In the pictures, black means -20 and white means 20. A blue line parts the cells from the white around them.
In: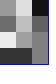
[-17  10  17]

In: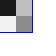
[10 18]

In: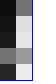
[ -2 -17]

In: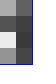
[-5 -7]

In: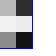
[-13  18]

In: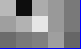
[-1  4  0]
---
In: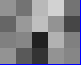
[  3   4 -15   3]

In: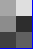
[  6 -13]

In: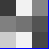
[-11  -2  -9]

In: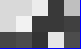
[ 14  18 -12]

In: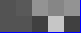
[-7 -7]

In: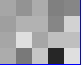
[  6   8   6 -14]
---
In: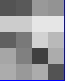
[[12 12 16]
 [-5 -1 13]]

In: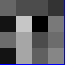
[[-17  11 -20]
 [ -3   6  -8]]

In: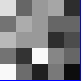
[[-2  7  4]
 [ 9  4  4]]

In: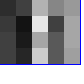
[[-11 -17  16]
 [-10 -16   6]]

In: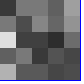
[[ -1  -8   1]
 [ 15 -10 -10]]

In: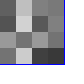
[[-7 13 -6]
 [ 4 -2  4]]

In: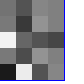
[[ -1 -11   3]
 [ 18  -4  -7]]

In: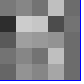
[[-13  12  11]
 [ -6   5   4]]
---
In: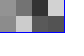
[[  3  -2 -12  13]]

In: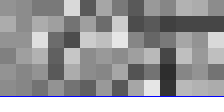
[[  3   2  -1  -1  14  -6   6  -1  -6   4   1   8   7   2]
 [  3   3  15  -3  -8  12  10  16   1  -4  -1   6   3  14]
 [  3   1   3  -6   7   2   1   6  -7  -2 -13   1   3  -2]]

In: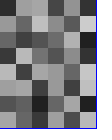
[[-13   5   6  -9   3 -12]
 [ -4 -10  -7  -3   8 -15]
 [  9 -10   6   4  -4  11]
 [ -7  -5 -15  -4   6 -15]]

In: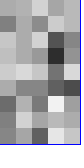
[[ 7  8 13  6  9]
 [11  7 13 -7  1]
 [12 14 11 -2 14]
 [-3  8 -1 18  5]
 [ 1  6 -5 16 11]]

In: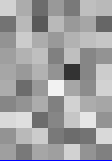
[[ 13   7  -3   4  -1  10   9]
 [  3  12   7   4   8  10  11]
 [  6   4   8   3 -12   1  12]
 [  1   3   7   0  13   7   6]
 [  3   9  12  -1  -3  -2  14]]

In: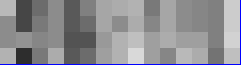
[[ 9 -9 -3  2 -6  0  6  7  8 -1  6  2  1  0 12]
 [ 2  3  1  2 -7 -7  4  8 10  5  7  5  5  0 13]]

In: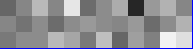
[[ -4   1   9   1  16  -3   2   7 -14   4   8   1]
 [ -1   2   2   9   6  -1  10  -4   5   0  18  15]]

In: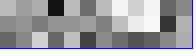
[[  9   5   7 -17   9  -3   9  18  13  18  -4   1]
 [ -4   1  13  -4  10 -10   2  -3  -7  -5   1   7]]

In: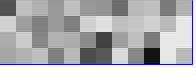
[[ -7  10   8   4  10   4   3  -3   9  10  -1   8]
 [  7  12   1   8   7   2 -10   5  10  -1  16  16]]
